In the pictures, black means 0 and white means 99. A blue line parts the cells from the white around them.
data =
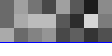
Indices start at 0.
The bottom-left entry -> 66
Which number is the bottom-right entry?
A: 31
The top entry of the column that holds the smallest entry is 11
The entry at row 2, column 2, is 51
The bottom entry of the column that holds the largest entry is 20
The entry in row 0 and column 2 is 45
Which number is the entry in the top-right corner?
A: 54
